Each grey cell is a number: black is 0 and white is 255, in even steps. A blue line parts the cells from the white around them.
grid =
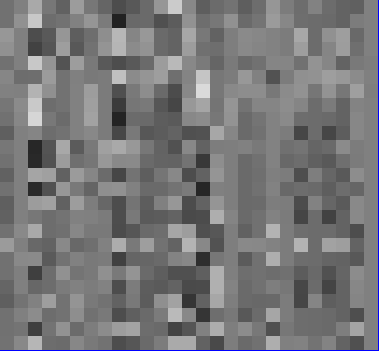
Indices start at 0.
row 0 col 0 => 113
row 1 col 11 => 80
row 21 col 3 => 158
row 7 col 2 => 201
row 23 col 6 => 125
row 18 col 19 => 174
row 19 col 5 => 116
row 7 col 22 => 108
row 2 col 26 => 128
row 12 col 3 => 160
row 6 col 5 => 129
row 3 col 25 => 111
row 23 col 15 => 173
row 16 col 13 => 157
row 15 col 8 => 77
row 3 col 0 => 145
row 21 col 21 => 70
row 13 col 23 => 94
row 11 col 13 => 115
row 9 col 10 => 87
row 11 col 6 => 118
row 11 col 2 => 41
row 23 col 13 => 85
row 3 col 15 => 110
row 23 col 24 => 126
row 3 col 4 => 158
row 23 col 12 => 67
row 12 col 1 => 128
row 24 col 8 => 77
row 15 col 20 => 123
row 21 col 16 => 126
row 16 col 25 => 77
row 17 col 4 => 137
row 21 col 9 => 121
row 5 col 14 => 197
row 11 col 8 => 137
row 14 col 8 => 77
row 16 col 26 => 128
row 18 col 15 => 119

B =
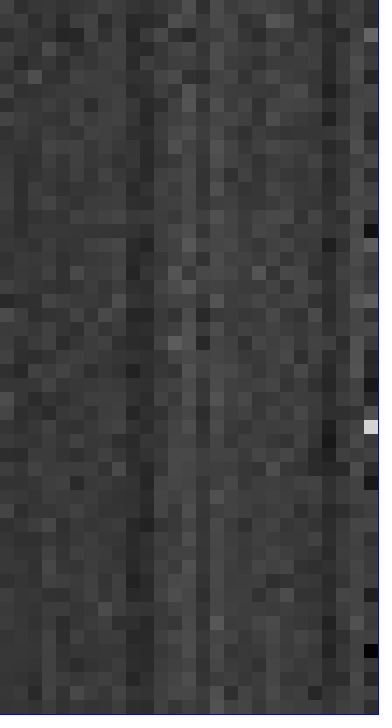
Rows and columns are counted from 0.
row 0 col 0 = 67
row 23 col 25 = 69
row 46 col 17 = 57
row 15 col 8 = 69
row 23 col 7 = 53
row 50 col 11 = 64
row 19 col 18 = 84
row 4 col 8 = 64
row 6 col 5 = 59
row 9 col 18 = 61
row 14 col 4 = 56
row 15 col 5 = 65
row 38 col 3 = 56
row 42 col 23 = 44
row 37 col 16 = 59
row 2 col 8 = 65
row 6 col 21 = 74
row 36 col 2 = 54
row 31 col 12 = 68
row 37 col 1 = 54
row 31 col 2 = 52
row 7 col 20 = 68
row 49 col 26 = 64
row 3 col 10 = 42
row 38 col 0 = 53
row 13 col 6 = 54
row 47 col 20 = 63
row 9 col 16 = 58
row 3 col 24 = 58
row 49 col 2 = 41
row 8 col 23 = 33
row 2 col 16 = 71
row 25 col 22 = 65
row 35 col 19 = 65
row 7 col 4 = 56
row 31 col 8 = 47
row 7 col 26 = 67
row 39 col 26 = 58
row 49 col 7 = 55
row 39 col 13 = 66

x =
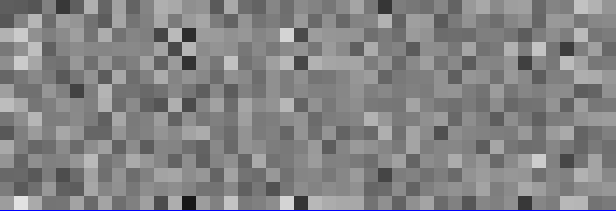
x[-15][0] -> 94
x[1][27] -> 178
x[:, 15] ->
[90, 124, 155, 148, 119, 108, 136, 162, 128, 123, 137, 132, 100, 115, 129]
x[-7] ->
[118, 141, 182, 125, 126, 138, 124, 96, 167, 122, 129, 157, 98, 144, 119, 128, 119, 159, 122, 126, 140, 147, 107, 125, 128, 133, 179, 151, 123, 126, 144, 156, 104, 142, 126, 93, 142, 121, 96, 124, 126, 146, 154, 157]
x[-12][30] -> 142
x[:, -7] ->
[160, 144, 92, 126, 64, 137, 134, 114, 121, 153, 110, 161, 149, 169, 56]
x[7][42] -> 119
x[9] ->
[88, 127, 155, 129, 167, 149, 102, 102, 149, 123, 130, 148, 137, 163, 172, 123, 108, 147, 123, 129, 102, 148, 111, 148, 99, 120, 106, 175, 112, 164, 139, 80, 143, 133, 130, 126, 124, 153, 113, 155, 170, 100, 113, 128]
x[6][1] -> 113
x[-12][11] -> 163
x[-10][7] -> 92
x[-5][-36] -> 99
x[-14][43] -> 138
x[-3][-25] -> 152
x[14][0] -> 157
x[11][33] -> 137
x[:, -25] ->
[134, 125, 140, 121, 159, 144, 144, 147, 126, 129, 125, 114, 152, 82, 141]
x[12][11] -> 163
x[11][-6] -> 205
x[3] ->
[120, 144, 191, 96, 132, 140, 135, 133, 136, 137, 132, 163, 74, 181, 139, 148, 143, 119, 137, 121, 138, 147, 118, 155, 138, 95, 172, 125, 131, 91, 142, 141, 119, 165, 114, 121, 178, 126, 196, 118, 61, 126, 160, 104]
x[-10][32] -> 95
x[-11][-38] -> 111
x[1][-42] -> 182
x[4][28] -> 106
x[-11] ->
[142, 203, 166, 116, 113, 152, 111, 151, 114, 127, 162, 98, 155, 50, 146, 119, 194, 114, 127, 159, 184, 71, 178, 165, 163, 165, 124, 148, 106, 137, 159, 115, 137, 92, 134, 132, 149, 64, 136, 120, 189, 162, 119, 123]
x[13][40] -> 121
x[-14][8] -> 166
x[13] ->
[124, 90, 111, 152, 96, 93, 167, 133, 145, 119, 142, 135, 142, 132, 115, 115, 136, 96, 119, 82, 118, 141, 131, 140, 135, 145, 102, 107, 140, 99, 127, 138, 146, 137, 164, 126, 139, 169, 157, 136, 121, 140, 145, 151]
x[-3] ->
[104, 105, 89, 125, 77, 108, 162, 111, 147, 109, 129, 163, 166, 141, 151, 100, 163, 115, 109, 152, 113, 133, 135, 120, 135, 155, 120, 69, 125, 130, 113, 126, 106, 147, 156, 145, 151, 149, 111, 133, 129, 178, 164, 136]
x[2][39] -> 142
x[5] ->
[102, 120, 137, 122, 89, 119, 147, 92, 168, 109, 129, 172, 132, 147, 136, 108, 145, 138, 109, 144, 125, 144, 116, 119, 132, 150, 157, 101, 121, 126, 127, 146, 95, 150, 145, 114, 153, 137, 93, 128, 126, 174, 171, 152]

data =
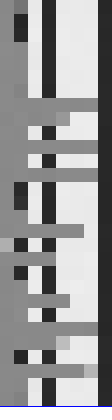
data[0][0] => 136
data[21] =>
[137, 139, 137, 136, 137, 234, 234, 40]
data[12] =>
[136, 138, 136, 135, 138, 138, 138, 40]
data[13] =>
[137, 41, 233, 40, 236, 234, 235, 39]
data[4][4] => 234
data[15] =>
[138, 138, 233, 40, 233, 234, 233, 39]
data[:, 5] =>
[234, 234, 234, 235, 235, 234, 235, 137, 236, 235, 137, 233, 138, 234, 234, 234, 137, 233, 234, 233, 237, 234, 233, 138, 234, 236, 137, 233, 235]
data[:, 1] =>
[116, 37, 40, 137, 137, 137, 132, 137, 139, 137, 137, 138, 138, 41, 48, 138, 139, 39, 137, 40, 138, 139, 140, 137, 138, 37, 137, 136, 130]
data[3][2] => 233
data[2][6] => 235
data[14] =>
[137, 48, 235, 39, 235, 234, 233, 39]
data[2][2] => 237
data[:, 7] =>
[39, 41, 40, 41, 40, 40, 41, 41, 41, 39, 40, 40, 40, 39, 39, 39, 41, 40, 39, 39, 39, 40, 40, 39, 42, 41, 39, 40, 41]
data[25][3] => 41
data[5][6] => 235
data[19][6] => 235
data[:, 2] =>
[233, 235, 237, 233, 232, 235, 234, 137, 136, 232, 138, 234, 136, 233, 235, 233, 138, 234, 136, 235, 236, 137, 235, 137, 137, 234, 137, 231, 234]
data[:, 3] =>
[40, 39, 40, 41, 41, 41, 39, 138, 138, 40, 138, 40, 135, 40, 39, 40, 138, 40, 137, 40, 41, 136, 38, 137, 137, 41, 138, 42, 41]
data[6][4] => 234
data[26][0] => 137
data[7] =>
[138, 137, 137, 138, 138, 137, 138, 41]
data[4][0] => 138
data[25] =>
[136, 37, 234, 41, 234, 236, 235, 41]
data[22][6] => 234

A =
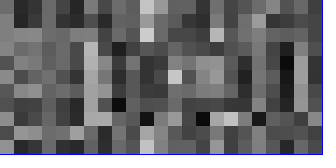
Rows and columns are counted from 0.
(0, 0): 109
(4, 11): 58
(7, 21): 148
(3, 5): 73
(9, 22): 65
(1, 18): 155
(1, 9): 95
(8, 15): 166
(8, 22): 136
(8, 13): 70
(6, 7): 147
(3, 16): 80
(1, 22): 69
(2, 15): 182
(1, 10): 154
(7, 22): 81
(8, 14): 10
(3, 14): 73
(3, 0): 132
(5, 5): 52
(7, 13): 66
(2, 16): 87
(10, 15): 150
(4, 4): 105
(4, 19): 71
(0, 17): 84
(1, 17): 110
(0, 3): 105
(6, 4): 108
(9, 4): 112
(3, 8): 31
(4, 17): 46
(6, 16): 100
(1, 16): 67
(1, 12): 90
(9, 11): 133
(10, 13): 97
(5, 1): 76
